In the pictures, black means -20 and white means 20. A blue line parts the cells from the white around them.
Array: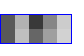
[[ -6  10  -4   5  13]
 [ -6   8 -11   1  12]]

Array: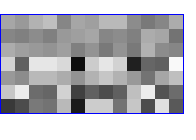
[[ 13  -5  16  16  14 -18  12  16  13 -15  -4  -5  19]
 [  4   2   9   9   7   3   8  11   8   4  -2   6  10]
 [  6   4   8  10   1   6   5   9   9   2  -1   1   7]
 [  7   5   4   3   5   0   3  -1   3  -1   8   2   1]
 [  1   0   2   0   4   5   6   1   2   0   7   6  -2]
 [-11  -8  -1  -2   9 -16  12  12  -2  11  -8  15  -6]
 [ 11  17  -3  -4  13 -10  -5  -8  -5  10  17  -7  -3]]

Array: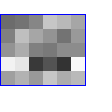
[[  0  10   6   3  -2   4]
 [  5   8   4  11   7   9]
 [ -3  -2   1  11   9   6]
 [  3   7   0  -1   2   2]
 [ 18  16 -11  -7 -12  19]]

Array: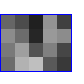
[[ -3   8  10  -6 -11]
 [ -1   5  -7   0  -9]
 [  2  -3 -14   4   2]
 [ -4  -8 -15   3 -10]]

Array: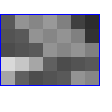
[[ 14  11   6  -5  -8  -7  -6]
 [ -7  -6   3   1   3   0 -12]
 [ -6   3   1   4   0 -10 -13]
 [ -8  -7  -6   3   1   3   0]
 [  6  -5  -8  -7  -6   3   1]]

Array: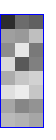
[[  7  11  13]
 [ 15  17  11]
 [  5   4  10]
 [  9   8   6]
 [  6   1   3]
 [ 14  -6   0]
 [  2  16  -1]
 [-13  -3  -5]]
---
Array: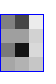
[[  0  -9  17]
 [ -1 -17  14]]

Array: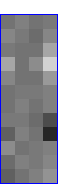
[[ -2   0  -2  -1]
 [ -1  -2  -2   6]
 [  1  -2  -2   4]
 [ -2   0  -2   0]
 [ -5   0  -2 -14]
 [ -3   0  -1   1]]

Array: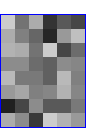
[[ 12  -2   7 -12  -6  -9]
 [  8   7  -2  12  -9  -3]
 [  9  -1  -1  -5   9   0]
 [-15  -9   2  -6  -6  -1]]

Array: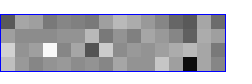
[[-6  6  5 -1  1  0 -1  5  9  7  4  1 -4 -6  6 -3]
 [13  3  5 19  1  6 -7 12  2  4  3  5  7  9  6 -1]]

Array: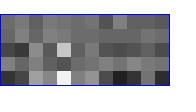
[[ -3  -1  -5  -1  -2  -3  -2  -7   0  -5  -5  -6]
 [ -9 -11   2  -6  11  -5  -1  -7  -8  -7  -5  -8]
 [-12  -9   5   1  18   0   3  -8 -15 -12  -2 -13]]

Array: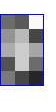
[[ -3  -6  19]
 [  7  12   6]
 [ -1  -9 -14]]

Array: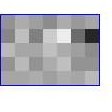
[[ 3  7  5  2  7  4  6]
 [ 9  6  6 10  7  5  2]
 [ 6  6  7  5  7  6  9]]

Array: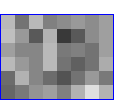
[[ 9 -2  9  0  2  4  2  5]
 [ 5  1  1  9 -1  0 -2  5]
 [-3  8  1 -3 -7 -2  4 -1]]
